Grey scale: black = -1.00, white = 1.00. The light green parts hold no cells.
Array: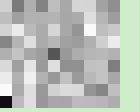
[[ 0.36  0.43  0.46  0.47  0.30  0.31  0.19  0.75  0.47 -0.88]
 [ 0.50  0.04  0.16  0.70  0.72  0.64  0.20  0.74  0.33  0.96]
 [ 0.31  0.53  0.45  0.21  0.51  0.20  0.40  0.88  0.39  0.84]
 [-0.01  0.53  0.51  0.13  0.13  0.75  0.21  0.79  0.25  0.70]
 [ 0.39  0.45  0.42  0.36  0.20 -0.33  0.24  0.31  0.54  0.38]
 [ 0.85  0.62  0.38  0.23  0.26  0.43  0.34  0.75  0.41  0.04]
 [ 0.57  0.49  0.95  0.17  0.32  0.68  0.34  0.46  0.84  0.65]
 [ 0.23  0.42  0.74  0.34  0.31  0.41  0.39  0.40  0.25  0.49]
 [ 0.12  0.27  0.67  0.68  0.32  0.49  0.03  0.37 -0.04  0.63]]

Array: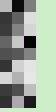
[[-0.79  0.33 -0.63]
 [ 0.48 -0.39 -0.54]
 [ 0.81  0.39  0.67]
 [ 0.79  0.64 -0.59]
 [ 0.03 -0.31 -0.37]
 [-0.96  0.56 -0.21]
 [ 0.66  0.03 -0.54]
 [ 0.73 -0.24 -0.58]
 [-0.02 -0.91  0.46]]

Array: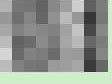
[[-0.20 -0.54  0.30  0.24  0.21 -0.10 -0.07  0.01  0.47]
 [ 0.04 -0.43  0.20  0.22 -0.15 -0.02  0.02 -0.17  0.68]
 [-0.03 -0.19  0.45  0.31 -0.05  0.09 -0.15 -0.22  0.47]
 [ 0.06 -0.44  0.53  0.26  0.02  0.06  0.10  0.01  0.30]
 [-0.06 -0.57  0.19  0.46  0.14 -0.20  0.04 -0.13  0.19]
 [-0.03 -0.25  0.61  0.24  0.07 -0.22 -0.09 -0.07  0.39]]

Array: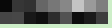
[[-0.52 -0.79 -0.90 -0.36 -0.65 -0.88 -0.81 -0.44 -0.46]
 [-0.01  0.21  0.54  0.06 -0.07 -0.20 -0.61 -0.58 -0.94]]

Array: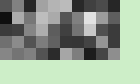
[[ 0.11 -0.46 -0.78 -0.01  0.30 -0.66 -0.35  0.00 -0.09  0.05]
 [-0.54  0.17 -0.47 -0.58 -0.57 -0.24 -0.02 -0.35  0.09 -0.12]
 [-0.54 -0.37  0.57 -0.09 -0.50 -0.27  0.36  0.04 -0.50 -0.54]
 [-0.26  0.22  0.77  0.00 -0.33  0.33  0.48 -0.07  0.35 -0.88]
 [-0.70 -0.41 -0.50 -0.68  0.47  0.41  0.27 -0.70  0.01 -0.33]]

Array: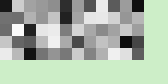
[[-0.26  0.76  0.88  0.39  0.03  0.60 -0.06  0.16 -0.09 -0.86  0.45  0.84]
 [-0.46 -0.90  0.38  0.52  0.24 -0.43  0.33  0.88  0.47 -0.29 -0.21  0.55]
 [ 0.24  0.58  0.27  0.08  0.32  0.66 -0.02  0.84  0.80 -0.74  0.95 -0.15]
 [ 0.43  0.18  0.64  0.82  0.80  0.29 -0.74  0.53  0.18  0.40 -0.13 -0.11]
 [-0.88  0.22 -0.29  0.84 -0.36  0.22 -0.64  0.11  0.20  0.27  0.61 -0.82]]

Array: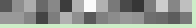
[[-0.06 -0.28 -0.17 -0.14  0.15  0.19  0.10  0.00 -0.30  0.12  0.39 -0.02
  -0.47  0.04  0.20  0.20]
 [ 0.50  0.05  0.61 -0.02 -0.58 -0.43 -0.05  0.39  0.96  0.38 -0.53  0.07
  -0.18  0.36  0.12 -0.32]]
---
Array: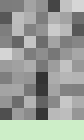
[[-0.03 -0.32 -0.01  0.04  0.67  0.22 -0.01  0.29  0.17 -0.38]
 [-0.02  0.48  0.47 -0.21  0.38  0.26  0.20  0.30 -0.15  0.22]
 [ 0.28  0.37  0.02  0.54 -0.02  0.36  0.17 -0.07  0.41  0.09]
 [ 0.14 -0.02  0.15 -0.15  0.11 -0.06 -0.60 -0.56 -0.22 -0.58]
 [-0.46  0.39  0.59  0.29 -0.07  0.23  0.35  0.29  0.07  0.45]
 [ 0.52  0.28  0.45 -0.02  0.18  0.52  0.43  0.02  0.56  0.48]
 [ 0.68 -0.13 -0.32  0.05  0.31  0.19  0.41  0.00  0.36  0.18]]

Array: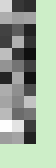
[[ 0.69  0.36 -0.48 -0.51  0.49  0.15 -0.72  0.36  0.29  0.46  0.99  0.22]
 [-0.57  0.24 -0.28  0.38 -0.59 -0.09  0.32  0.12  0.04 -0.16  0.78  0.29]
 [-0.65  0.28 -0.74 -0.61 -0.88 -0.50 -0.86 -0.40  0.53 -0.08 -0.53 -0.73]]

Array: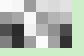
[[ 0.96  0.20 -0.39  0.00]
 [ 0.93  0.31 -0.66 -0.62]
 [ 0.22  0.94  0.88  0.24]
 [ 0.76  0.22  0.42  0.97]
 [ 0.71  0.41  0.13  0.28]
 [ 0.77  0.49 -0.41 -0.62]]

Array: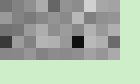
[[-0.10  0.21 -0.10 -0.55  0.06]
 [ 0.02  0.03 -0.07  0.22  0.07]
 [ 0.13 -0.04  0.21  0.02  0.18]
 [ 0.35  0.07  0.36  0.41  0.03]
 [-0.20  0.16  0.11  0.38  0.10]
 [ 0.15  0.08  0.22  0.20  0.08]
 [ 0.10  0.44  0.07 -0.88  0.12]
 [ 0.63  0.00  0.39  0.45  0.27]
 [ 0.31  0.13  0.20  0.37  0.18]
 [ 0.28  0.16  0.37 -0.16  0.33]]

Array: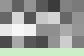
[[ 0.17 -0.19  0.82 -0.41]
 [-0.24  0.68  0.94  0.32]
 [ 0.15 -0.34  0.88 -0.32]
 [-0.31  0.56  0.11 -0.42]
 [-0.54  0.66  0.12  0.15]
 [ 0.02 -0.19  0.34  0.61]
 [-0.04  0.15  0.18 -0.02]]

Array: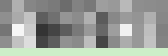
[[-0.01  0.12 -0.08  0.11]
 [ 0.38  0.33  0.93  0.52]
 [ 0.05  0.52  0.59  0.73]
 [ 0.00 -0.26 -0.59 -0.47]
 [-0.04 -0.12 -0.47 -0.27]
 [-0.15  0.17 -0.27  0.14]
 [ 0.02  0.10 -0.05  0.08]
 [-0.06  0.38  0.19  0.48]
 [ 0.24 -0.29 -0.19 -0.46]
 [ 0.20  0.07  0.24  0.08]
 [ 0.45  0.21  0.88  0.35]
 [ 0.11  0.16  0.19  0.19]
 [ 0.10  0.37  0.49  0.52]
 [ 0.08  0.06  0.00  0.03]]

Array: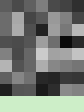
[[-0.27 -0.15 -0.15 -0.38  0.01  0.41 -0.25 -0.76]
 [-0.42  0.32  0.35 -0.41 -0.43 -0.35  0.05 -0.33]
 [-0.25 -0.45 -0.37 -0.33 -0.19 -0.20 -0.11 -0.32]
 [-0.01 -0.31 -0.74  0.24  0.59  0.36 -0.69 -0.80]
 [-0.42  0.20  0.24 -0.14  0.27  0.06 -0.72 -0.65]
 [-0.48  0.01 -0.06 -0.92  0.30 -0.02 -0.55  0.08]
 [-0.63 -0.46  0.44 -0.68  0.53 -0.08 -0.58  0.02]]

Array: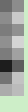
[[-0.16  0.10 -0.03  0.13 -0.03 -0.77 -0.09  0.34]
 [ 0.10  0.58  0.13  0.66  0.26 -0.27  0.53  0.47]]

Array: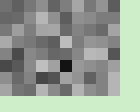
[[-0.11 -0.19 -0.06  0.33  0.03 -0.43  0.11  0.29]
 [-0.25 -0.17  0.24  0.01 -0.41 -0.30 -0.18 -0.08]
 [-0.07  0.09 -0.01 -0.06  0.07  0.08  0.03 -0.14]
 [ 0.11  0.43  0.29 -0.17 -0.02  0.50 -0.44  0.41]
 [-0.22  0.13  0.30 -0.26 -0.19  0.26 -0.35  0.08]
 [-0.01 -0.27 -0.17  0.48 -0.16 -0.85  0.27 -0.18]
 [ 0.30  0.13  0.03 -0.02  0.06  0.19  0.15  0.40]
 [-0.06  0.08 -0.07  0.17  0.44  0.12 -0.24  0.11]
 [ 0.15 -0.03 -0.17  0.13  0.41  0.05  0.02  0.02]
 [-0.28 -0.03  0.29  0.03 -0.33  0.25  0.42  0.42]]
